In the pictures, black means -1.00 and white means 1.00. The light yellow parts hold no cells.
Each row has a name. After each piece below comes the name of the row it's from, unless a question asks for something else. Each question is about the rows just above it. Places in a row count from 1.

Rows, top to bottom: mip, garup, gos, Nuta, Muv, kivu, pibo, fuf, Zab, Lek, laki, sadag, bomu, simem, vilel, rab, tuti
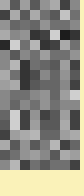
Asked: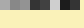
Nuta
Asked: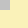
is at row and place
garup, 7
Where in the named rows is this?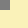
vilel, 5
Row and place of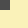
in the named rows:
fuf, 4

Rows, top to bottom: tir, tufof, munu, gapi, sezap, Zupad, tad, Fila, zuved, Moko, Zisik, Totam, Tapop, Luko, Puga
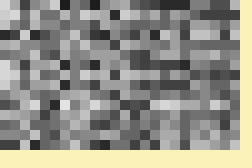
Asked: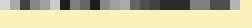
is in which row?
tir
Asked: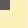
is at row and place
zuved, 16
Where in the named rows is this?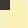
gapi, 10
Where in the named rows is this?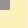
munu, 12

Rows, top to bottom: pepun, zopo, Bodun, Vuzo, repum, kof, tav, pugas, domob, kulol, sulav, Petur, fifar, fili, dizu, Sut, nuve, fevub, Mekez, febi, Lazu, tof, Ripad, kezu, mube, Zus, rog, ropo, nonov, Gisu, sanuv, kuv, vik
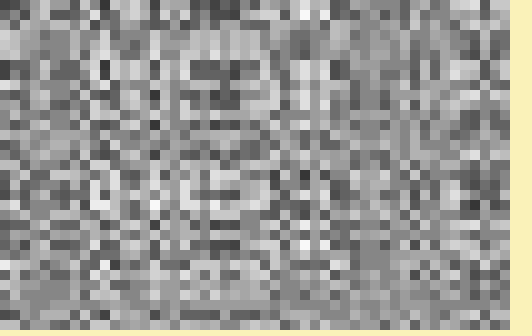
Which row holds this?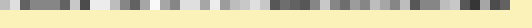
Lazu
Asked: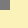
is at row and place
Zus, 8
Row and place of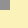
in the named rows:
fili, 4

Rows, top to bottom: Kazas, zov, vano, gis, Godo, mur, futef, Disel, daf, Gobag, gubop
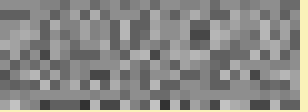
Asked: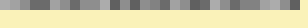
Godo
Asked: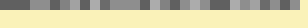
zov
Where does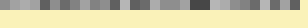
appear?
gis
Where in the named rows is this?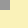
Disel, 12
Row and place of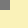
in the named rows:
Kazas, 25
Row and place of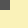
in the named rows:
Disel, 1

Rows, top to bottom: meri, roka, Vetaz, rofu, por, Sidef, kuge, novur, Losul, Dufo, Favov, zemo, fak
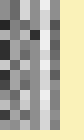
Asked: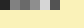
Vetaz
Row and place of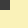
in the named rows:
zemo, 1
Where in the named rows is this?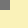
rofu, 6
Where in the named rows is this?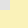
Favov, 5

